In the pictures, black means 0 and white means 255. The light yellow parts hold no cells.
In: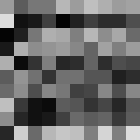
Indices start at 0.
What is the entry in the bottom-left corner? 38
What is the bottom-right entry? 220
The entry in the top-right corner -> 162
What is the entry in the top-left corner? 156
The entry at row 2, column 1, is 32
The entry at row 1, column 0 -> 220
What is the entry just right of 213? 127
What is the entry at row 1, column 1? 17
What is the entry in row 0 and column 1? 92
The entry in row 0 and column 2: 119
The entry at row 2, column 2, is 119
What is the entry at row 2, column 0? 4

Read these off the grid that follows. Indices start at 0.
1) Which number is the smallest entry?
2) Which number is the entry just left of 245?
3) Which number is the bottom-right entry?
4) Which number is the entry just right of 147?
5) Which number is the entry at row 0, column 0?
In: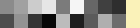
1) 8
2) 123
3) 109
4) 52
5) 139

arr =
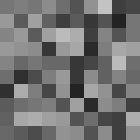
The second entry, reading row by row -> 126
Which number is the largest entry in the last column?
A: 173
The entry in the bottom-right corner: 146
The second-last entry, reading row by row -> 63
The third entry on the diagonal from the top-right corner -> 132
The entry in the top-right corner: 70
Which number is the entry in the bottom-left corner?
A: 104
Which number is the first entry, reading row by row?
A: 118
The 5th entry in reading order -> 110
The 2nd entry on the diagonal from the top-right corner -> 35
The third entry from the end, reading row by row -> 140
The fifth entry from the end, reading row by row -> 140
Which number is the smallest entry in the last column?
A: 63
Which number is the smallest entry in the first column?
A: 48
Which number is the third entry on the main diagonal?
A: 91
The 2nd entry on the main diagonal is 91
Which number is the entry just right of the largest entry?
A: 63
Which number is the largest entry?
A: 195
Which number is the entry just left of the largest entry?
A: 146

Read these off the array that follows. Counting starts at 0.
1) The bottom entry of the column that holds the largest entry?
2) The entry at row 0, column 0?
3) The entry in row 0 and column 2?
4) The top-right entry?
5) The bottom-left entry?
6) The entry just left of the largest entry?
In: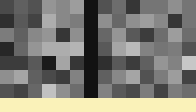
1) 109
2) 74
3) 82
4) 117
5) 82
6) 130

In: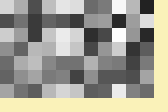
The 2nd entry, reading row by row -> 172
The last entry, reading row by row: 107
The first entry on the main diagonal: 213
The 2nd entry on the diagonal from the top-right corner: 157
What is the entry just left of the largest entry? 72
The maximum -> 253
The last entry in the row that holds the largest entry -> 40
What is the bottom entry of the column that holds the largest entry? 235
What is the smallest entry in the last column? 34
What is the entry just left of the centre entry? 229
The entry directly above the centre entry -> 213
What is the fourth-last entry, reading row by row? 99
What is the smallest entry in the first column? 78
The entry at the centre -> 197
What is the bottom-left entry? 164
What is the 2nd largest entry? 247
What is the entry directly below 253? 205
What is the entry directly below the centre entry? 114
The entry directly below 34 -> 221

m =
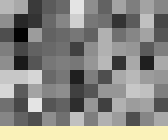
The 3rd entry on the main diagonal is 156
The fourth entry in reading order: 91
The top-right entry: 134
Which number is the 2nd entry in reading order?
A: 169
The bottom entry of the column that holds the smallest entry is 98
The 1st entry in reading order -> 184
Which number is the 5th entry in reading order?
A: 105
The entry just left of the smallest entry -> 78
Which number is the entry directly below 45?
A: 192
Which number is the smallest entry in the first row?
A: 58
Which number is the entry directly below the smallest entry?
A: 71
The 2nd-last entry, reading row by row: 134
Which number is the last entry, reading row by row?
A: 169
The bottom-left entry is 134
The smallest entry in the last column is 71
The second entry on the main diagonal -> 39
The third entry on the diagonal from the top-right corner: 134

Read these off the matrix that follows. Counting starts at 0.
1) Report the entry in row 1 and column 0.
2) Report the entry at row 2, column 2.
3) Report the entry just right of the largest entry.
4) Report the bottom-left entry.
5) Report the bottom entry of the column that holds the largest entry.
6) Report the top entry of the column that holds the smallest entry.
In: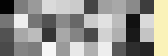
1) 117
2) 188
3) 154
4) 74
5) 246
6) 3

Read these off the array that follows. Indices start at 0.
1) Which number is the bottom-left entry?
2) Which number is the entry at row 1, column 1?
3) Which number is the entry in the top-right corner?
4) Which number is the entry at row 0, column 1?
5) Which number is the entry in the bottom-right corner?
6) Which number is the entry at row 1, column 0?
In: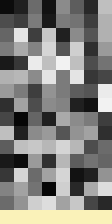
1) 107
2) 62
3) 191
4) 32
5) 40
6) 77

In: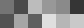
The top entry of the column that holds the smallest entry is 53
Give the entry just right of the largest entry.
182
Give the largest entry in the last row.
223
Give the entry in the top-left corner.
116
